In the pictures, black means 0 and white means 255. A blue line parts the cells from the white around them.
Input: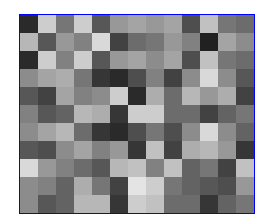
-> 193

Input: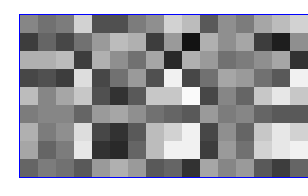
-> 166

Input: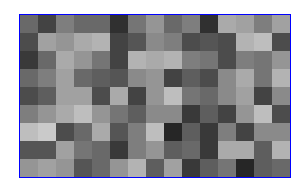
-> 161

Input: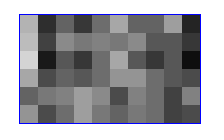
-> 99

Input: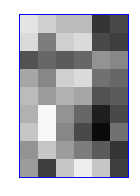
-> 187

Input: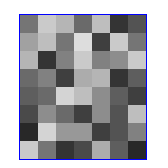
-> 190

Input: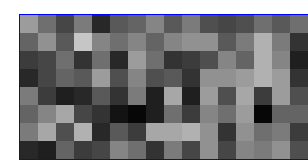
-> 111

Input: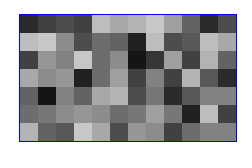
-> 99
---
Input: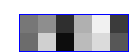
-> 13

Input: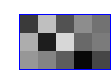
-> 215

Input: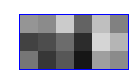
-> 108

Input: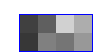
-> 117

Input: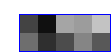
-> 76

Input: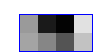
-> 84

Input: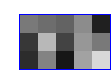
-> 67
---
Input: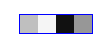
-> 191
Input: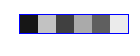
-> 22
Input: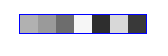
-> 177
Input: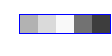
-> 178
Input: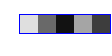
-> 223
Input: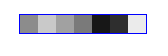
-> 140
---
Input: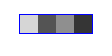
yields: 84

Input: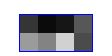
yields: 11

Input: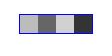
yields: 102

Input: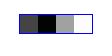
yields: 3

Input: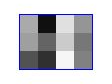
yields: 16

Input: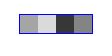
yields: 218
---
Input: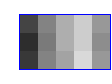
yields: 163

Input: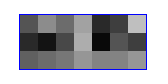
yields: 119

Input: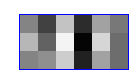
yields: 205

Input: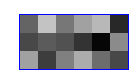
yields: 128

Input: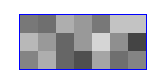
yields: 102

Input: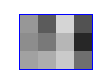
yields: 202

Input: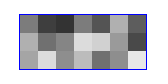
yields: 142
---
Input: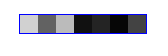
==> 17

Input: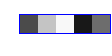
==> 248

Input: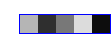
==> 120

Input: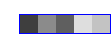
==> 95

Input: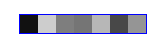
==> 117

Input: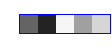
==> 246

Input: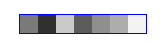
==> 92

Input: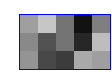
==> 116

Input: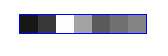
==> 163
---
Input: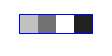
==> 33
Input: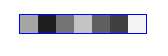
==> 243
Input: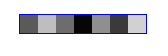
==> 209
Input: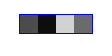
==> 107
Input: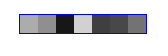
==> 115
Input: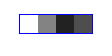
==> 78
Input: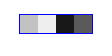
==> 90
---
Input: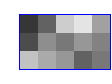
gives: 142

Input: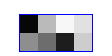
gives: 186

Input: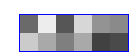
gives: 237

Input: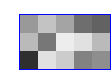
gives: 119

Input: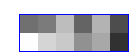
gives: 123

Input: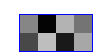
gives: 4

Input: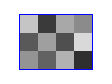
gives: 159

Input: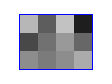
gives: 113

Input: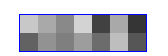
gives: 169
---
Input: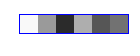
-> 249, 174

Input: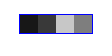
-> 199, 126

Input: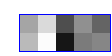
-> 252, 218

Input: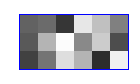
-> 252, 240

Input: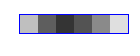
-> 223, 191

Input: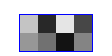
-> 229, 196
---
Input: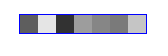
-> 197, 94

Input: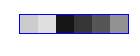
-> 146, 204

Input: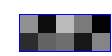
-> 3, 44

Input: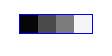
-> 245, 6

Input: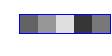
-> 120, 99

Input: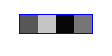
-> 118, 87
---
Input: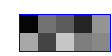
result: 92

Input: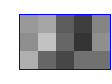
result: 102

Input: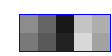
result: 24

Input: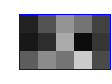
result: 170

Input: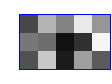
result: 17

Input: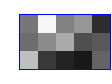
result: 170

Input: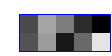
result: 124

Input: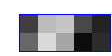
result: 197

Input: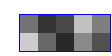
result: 72
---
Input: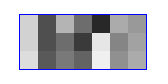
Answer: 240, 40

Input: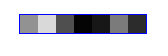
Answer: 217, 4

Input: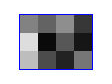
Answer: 221, 10

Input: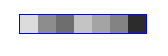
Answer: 220, 44

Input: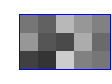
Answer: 205, 52

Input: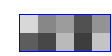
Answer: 216, 61

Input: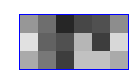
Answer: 225, 38

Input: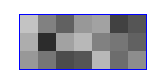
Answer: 195, 44
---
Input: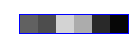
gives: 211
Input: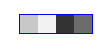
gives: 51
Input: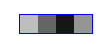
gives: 22
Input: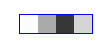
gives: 55
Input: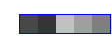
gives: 193
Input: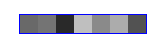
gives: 41
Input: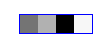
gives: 0
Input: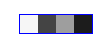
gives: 158
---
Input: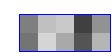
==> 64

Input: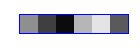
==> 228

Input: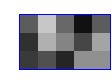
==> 17

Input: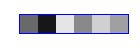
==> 208

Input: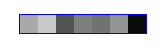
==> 149

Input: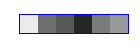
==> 122

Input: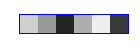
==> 239

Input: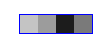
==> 28
